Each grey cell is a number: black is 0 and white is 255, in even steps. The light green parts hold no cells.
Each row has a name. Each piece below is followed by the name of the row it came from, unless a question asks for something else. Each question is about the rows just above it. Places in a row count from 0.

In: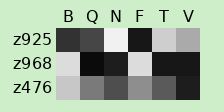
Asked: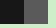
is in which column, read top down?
T
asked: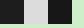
z968
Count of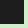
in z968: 1
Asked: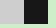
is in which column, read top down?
T
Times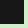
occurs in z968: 2

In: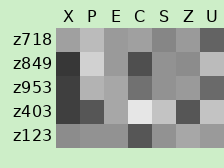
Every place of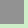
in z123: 1 2 4
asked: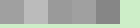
z718
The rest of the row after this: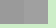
[134 154  99]
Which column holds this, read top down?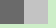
U
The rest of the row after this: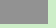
[ 86 146 167 154]
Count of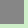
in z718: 1
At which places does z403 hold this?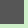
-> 1 5

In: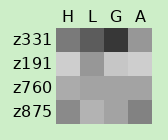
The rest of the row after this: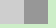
[198 206]
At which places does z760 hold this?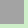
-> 1 2 3
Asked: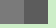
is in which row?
z331
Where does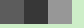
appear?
z331
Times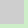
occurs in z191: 2
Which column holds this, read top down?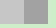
G
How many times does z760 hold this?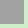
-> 3

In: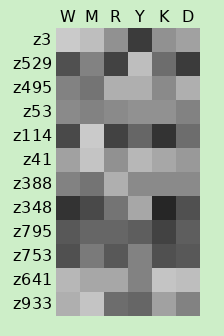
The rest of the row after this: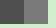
[ 88 130  80  88]
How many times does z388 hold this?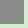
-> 3
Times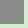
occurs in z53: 2
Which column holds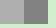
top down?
D
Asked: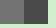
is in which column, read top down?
M

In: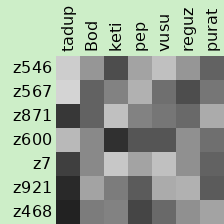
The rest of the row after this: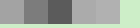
[91]
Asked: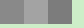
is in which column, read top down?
Bod
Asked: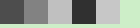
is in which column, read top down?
keti

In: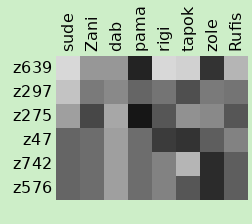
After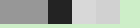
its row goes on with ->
[ 51 181]
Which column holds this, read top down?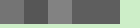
Rufis

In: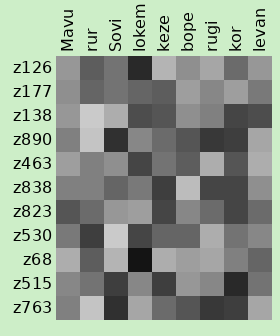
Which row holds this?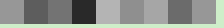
z126
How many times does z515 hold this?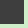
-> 2
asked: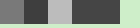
z838
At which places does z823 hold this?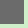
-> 1 6 8

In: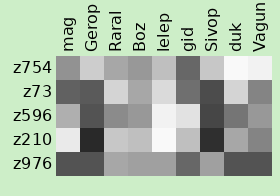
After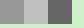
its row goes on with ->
[199 249 242]
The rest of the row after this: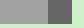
[160  83  83]
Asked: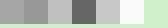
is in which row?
z754
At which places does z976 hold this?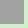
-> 3 4 6
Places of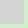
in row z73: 2 7

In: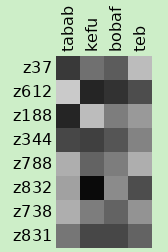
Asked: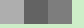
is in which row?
z788
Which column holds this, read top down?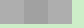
tabab
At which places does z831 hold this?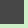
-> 1 2

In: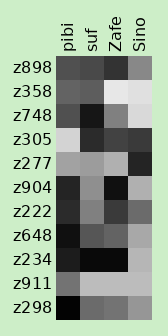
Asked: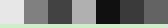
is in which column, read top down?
Zafe
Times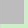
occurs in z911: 3

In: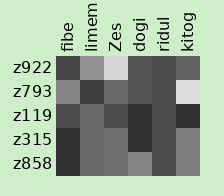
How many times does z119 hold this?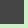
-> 0
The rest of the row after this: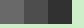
[77 49]

